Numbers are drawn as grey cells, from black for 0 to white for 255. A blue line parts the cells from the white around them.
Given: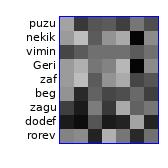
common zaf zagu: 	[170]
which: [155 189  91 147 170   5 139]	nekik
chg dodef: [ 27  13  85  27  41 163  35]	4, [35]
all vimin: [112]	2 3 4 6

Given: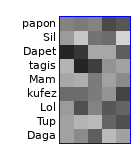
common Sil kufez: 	[108]
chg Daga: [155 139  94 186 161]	0, [161]
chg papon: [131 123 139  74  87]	2, [131]
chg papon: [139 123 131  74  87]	0, [131]
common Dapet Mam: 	[167]
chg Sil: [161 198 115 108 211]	0, [155]
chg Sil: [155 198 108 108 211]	2, [115]

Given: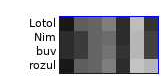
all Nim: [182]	5
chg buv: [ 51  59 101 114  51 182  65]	0, [44]
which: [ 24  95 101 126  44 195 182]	rozul
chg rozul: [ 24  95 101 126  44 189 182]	5, [195]
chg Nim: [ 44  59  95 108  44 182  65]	2, [101]

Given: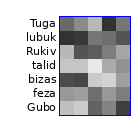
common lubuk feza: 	[111]
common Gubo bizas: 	[203]

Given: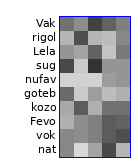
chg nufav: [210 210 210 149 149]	3, [157]
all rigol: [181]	0 2
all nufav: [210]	0 1 2

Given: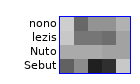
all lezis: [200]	0
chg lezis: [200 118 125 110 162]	2, [118]
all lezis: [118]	1 2
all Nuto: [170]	0 1 2
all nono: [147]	2 3
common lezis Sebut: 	[200]
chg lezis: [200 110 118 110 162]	1, [118]

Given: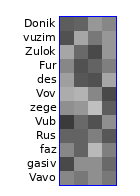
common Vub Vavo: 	[143]
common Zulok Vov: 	[73]
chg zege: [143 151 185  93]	2, [191]
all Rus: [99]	0 1

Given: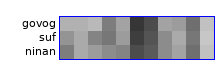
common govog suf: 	[156]
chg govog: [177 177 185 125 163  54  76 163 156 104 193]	9, [111]

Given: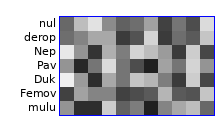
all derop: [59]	4 7
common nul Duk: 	[117]
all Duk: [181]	6

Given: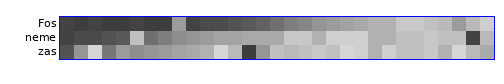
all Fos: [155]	8 19 28
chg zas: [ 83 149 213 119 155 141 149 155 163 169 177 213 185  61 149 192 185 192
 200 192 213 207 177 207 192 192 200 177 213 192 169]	29, [185]
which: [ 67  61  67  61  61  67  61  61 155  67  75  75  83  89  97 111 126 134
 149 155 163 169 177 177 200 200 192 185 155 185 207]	Fos
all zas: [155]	4 7
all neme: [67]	0 29

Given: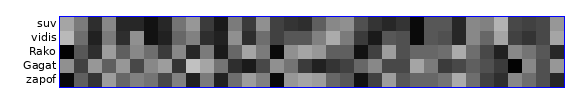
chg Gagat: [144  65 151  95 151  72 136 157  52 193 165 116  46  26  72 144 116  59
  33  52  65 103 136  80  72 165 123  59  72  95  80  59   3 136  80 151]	23, [72]
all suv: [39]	4 5 7 23 28

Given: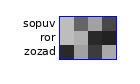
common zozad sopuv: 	[161]
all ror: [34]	3
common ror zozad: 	[41]

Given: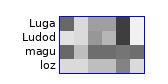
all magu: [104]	0
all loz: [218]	0 1 5
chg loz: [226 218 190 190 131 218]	0, [218]
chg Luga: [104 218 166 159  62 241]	2, [159]
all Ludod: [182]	3
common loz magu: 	[190]
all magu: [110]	2 3 5

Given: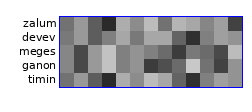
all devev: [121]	0 5
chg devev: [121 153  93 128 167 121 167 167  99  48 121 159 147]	10, [128]
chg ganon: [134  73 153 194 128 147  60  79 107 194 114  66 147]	9, [200]

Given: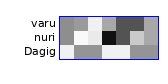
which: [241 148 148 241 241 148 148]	Dagig
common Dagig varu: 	[241]
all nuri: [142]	0
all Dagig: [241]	0 3 4
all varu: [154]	1
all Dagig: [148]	1 2 5 6

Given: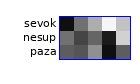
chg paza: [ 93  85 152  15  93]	2, [144]
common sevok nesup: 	[113]
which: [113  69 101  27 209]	nesup
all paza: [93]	0 4
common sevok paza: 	[15]
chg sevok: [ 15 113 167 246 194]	2, [173]

